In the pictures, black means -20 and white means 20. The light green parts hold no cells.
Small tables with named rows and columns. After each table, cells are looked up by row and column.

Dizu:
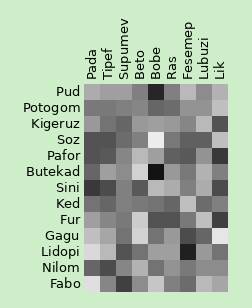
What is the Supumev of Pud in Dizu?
5
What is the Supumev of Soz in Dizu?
-3
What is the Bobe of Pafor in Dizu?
5
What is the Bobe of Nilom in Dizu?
-2
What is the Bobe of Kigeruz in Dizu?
5
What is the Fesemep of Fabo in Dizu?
-3
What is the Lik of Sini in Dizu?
-8
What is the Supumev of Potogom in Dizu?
0
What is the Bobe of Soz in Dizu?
17
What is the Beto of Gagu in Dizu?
13
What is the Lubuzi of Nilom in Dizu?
2
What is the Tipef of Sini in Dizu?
-8
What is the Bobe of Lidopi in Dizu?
5
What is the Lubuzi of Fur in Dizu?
10
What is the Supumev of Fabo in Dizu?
-10
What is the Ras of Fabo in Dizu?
0
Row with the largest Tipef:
Lidopi

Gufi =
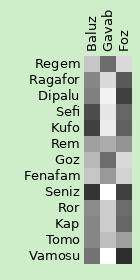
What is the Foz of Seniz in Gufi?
-10
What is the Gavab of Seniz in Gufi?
20
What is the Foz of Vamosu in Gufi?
-13
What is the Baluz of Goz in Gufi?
9
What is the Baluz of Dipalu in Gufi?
0
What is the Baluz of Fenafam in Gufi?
11
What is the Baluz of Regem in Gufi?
11
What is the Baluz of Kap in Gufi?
1
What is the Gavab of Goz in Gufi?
-3
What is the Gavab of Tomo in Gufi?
10
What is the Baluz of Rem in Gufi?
5
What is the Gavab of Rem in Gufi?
7
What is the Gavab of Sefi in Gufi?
16
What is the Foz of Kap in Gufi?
-4
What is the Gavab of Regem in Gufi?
-3
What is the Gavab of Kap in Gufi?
12
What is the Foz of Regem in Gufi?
14
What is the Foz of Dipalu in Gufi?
-10

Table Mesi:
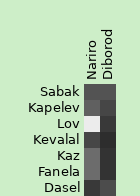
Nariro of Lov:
17
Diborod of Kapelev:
-9
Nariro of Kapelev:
-5
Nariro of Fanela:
-3
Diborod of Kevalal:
-13
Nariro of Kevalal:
-9
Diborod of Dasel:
-8
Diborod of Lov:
-11
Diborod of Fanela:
-12
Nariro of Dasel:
-11
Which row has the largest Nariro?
Lov

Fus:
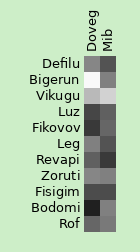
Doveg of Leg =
0
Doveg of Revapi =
-5
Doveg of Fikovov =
-11
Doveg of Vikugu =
9
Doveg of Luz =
-9
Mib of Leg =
-7
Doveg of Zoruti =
1
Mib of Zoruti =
0
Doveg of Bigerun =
19
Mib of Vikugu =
13
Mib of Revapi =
-11
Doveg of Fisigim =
-8
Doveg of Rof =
-4
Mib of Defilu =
-7
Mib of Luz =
-5
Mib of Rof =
-1
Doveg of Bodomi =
-15
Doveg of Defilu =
1
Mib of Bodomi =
0
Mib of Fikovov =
-4
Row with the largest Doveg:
Bigerun

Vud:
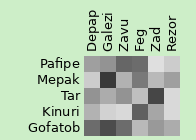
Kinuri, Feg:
-5
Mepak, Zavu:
8
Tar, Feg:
10
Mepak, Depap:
12
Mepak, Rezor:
5
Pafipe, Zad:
15
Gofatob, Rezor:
7
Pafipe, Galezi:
3
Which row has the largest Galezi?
Kinuri

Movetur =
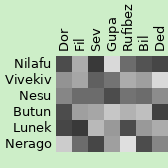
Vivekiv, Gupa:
-2
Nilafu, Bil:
-7
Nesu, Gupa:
-8
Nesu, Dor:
1
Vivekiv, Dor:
3
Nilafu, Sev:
-11
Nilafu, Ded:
-9
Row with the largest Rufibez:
Nerago

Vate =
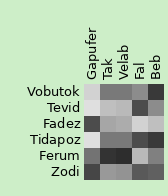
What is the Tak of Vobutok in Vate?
-1
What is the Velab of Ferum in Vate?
-13
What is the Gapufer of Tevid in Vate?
15
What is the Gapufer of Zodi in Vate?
-9
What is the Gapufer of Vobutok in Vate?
13
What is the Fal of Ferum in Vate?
9
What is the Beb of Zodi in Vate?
-5
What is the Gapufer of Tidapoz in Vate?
15
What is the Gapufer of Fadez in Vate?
-8
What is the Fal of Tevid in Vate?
-8
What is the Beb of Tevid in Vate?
2

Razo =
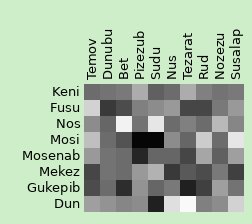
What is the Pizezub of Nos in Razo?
-2
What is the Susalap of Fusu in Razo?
4
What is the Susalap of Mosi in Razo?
16
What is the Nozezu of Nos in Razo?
9
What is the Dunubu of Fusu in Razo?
-11
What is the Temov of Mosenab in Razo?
4
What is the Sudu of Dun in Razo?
-15
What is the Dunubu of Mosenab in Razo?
-2
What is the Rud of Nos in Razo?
-3
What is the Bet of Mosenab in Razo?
-3
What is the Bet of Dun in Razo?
1
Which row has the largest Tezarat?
Dun

